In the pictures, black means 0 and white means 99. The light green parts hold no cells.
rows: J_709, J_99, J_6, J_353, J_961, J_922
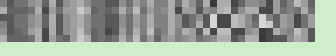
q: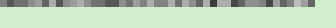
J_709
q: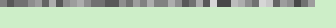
J_353
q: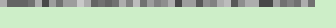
J_99
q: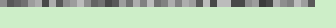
J_961

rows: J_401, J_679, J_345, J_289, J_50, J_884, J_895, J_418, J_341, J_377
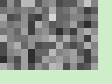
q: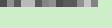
J_401
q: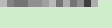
J_884
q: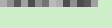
J_377
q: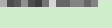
J_345
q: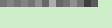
J_679

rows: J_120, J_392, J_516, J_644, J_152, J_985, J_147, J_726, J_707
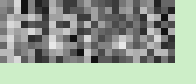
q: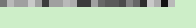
J_516
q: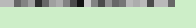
J_726
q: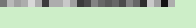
J_152

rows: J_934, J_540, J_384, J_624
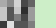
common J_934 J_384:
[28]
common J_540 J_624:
[33]

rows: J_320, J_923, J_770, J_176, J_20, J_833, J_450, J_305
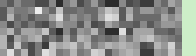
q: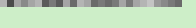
J_833
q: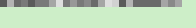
J_770

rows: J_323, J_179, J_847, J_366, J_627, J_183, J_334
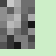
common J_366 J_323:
[66]
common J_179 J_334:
[37]
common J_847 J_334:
[37]
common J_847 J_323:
[66]

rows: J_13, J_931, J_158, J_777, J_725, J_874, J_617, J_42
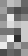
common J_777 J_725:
[79]
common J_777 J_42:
[62]
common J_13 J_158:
[40]
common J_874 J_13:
[68]
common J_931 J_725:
[35]
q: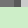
J_725
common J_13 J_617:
[68]

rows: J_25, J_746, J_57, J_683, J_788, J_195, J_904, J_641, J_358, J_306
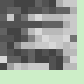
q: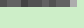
J_746
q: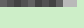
J_641
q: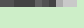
J_25
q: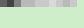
J_904
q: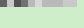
J_57
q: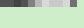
J_195
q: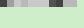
J_306

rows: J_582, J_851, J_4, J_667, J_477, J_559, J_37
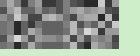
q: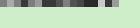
J_582
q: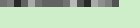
J_37
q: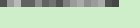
J_851

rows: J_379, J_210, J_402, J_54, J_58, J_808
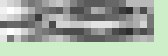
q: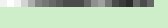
J_58
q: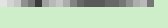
J_402
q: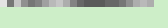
J_808
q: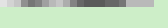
J_379

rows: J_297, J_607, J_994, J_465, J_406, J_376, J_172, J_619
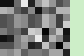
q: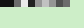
J_297
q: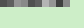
J_994
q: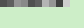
J_465
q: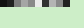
J_376

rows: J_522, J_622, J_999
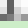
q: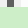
J_522
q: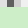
J_622
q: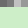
J_999

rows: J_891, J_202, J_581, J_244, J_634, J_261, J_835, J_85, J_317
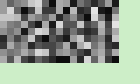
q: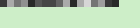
J_835
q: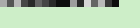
J_317
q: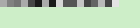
J_244
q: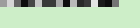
J_202
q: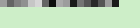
J_891

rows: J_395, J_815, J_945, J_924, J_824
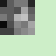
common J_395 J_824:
[47]
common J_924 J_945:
[47]

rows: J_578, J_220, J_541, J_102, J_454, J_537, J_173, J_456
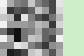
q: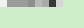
J_102
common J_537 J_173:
[39]

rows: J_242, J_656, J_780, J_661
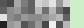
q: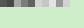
J_242
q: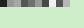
J_661

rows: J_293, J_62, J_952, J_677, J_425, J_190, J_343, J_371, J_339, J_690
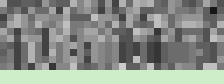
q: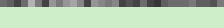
J_343
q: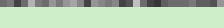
J_339
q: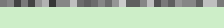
J_690
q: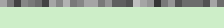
J_425

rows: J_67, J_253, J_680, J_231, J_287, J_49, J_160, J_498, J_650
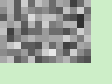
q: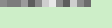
J_498
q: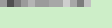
J_49
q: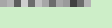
J_67
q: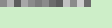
J_253

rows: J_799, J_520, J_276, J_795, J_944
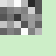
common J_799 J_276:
[33]
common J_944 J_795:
[39]
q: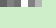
J_944
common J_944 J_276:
[44]

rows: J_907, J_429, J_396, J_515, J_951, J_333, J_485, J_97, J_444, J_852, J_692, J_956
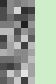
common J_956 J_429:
[24]
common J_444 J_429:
[53]

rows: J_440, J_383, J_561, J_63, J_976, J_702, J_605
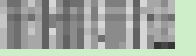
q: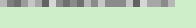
J_976
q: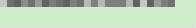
J_561
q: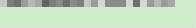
J_63
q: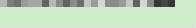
J_605

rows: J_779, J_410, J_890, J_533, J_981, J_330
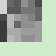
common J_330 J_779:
[56]
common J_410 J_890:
[40]
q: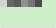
J_779
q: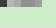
J_330

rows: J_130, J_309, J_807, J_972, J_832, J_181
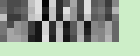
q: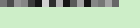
J_972
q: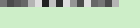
J_309
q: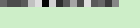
J_130

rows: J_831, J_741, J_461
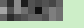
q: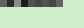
J_831
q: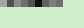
J_741
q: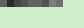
J_461

